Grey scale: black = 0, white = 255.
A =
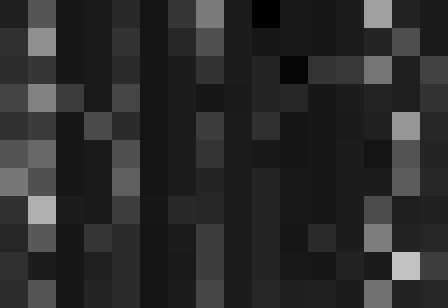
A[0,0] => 31
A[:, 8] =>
[29, 29, 29, 27, 29, 29, 29, 29, 29, 29, 29]
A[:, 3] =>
[26, 26, 26, 26, 75, 26, 26, 26, 54, 32, 37]
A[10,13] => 114
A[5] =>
[83, 104, 23, 26, 80, 20, 29, 52, 29, 25, 20, 23, 29, 20, 83, 36]
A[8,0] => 38
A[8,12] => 29
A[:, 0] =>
[31, 48, 44, 68, 48, 83, 119, 48, 38, 48, 45]
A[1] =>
[48, 143, 23, 26, 51, 20, 39, 81, 29, 22, 24, 23, 28, 36, 78, 27]
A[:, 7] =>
[123, 81, 50, 22, 61, 52, 37, 38, 61, 61, 71]
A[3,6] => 29
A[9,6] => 26
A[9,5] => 20
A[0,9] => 1
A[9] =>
[48, 29, 23, 32, 43, 20, 26, 61, 29, 37, 24, 23, 34, 26, 194, 62]
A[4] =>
[48, 59, 23, 75, 43, 20, 28, 61, 29, 49, 20, 23, 27, 32, 150, 39]
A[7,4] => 62
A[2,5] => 21
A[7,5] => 23
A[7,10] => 24
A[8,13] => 125
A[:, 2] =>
[23, 23, 23, 60, 23, 23, 23, 29, 23, 23, 23]
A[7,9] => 37
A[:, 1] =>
[85, 143, 55, 130, 59, 104, 81, 175, 89, 29, 85]
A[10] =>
[45, 85, 23, 37, 43, 20, 29, 71, 29, 39, 31, 32, 29, 114, 35, 39]
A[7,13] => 76

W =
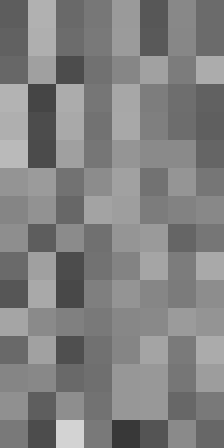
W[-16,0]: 93
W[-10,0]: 148
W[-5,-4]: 135
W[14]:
[144, 94, 142, 114, 151, 152, 103, 121]
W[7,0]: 133
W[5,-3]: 138
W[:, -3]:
[87, 89, 161, 125, 127, 138, 114, 124, 154, 165, 134, 137, 164, 152, 152, 84]
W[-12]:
[175, 76, 169, 114, 168, 127, 109, 95]
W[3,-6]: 172
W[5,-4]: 149
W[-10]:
[148, 155, 114, 140, 161, 114, 149, 118]
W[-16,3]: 119
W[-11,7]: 101
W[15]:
[121, 76, 211, 121, 56, 84, 138, 103]
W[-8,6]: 101
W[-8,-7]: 93
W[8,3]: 112
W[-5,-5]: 121
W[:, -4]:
[154, 155, 134, 167, 168, 149, 161, 158, 149, 131, 148, 135, 133, 151, 151, 56]
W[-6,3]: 127
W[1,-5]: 121
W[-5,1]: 138
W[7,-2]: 130
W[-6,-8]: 86
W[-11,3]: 118
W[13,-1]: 157
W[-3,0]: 133
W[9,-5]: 114
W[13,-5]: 111
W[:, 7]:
[107, 107, 172, 97, 95, 101, 118, 136, 118, 169, 141, 148, 171, 157, 121, 103]
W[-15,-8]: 97
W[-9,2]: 103
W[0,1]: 177

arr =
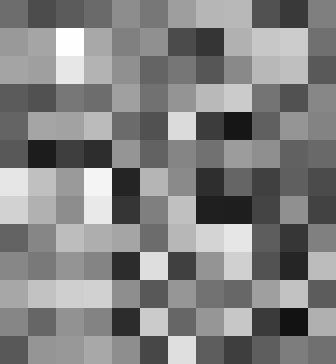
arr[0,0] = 109
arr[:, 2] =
[91, 254, 231, 119, 162, 62, 154, 141, 189, 148, 207, 146, 152]
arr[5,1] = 28
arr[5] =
[88, 28, 62, 45, 149, 98, 133, 113, 156, 143, 97, 105]
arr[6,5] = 181
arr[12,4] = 142
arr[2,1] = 159
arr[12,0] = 88
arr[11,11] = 176
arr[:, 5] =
[119, 144, 100, 113, 81, 98, 181, 127, 108, 222, 88, 203, 71]
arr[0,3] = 106
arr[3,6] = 148
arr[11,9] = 58
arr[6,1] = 192
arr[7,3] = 233
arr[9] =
[135, 121, 148, 132, 44, 222, 64, 148, 208, 82, 37, 188]
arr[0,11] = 127
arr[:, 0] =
[109, 153, 164, 91, 100, 88, 230, 210, 99, 135, 167, 134, 88]
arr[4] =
[100, 165, 162, 187, 107, 81, 219, 60, 22, 96, 149, 131]
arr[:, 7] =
[182, 53, 86, 185, 60, 113, 46, 31, 212, 148, 114, 150, 93]
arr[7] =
[210, 177, 141, 233, 53, 127, 192, 31, 30, 68, 144, 66]
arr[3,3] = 109
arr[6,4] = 36

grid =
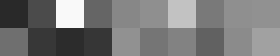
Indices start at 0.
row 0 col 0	41
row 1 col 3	54
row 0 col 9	145
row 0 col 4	135
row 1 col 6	130

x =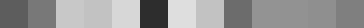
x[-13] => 93
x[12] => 127
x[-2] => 143

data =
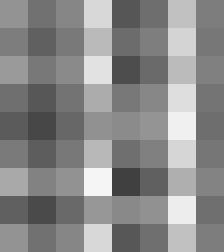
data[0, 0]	147
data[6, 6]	175
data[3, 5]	135
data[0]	[147, 113, 134, 216, 86, 110, 193, 125]
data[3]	[111, 87, 115, 172, 120, 135, 222, 116]
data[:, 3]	[216, 186, 226, 172, 145, 184, 245, 151, 216]
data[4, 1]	71
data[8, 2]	134
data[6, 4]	64
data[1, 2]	121
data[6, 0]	169
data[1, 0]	125
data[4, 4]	139
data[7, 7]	111
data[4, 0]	91
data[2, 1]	120
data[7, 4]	137
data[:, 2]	[134, 121, 138, 115, 103, 120, 146, 105, 134]
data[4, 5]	148
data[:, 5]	[110, 126, 106, 135, 148, 128, 96, 145, 111]
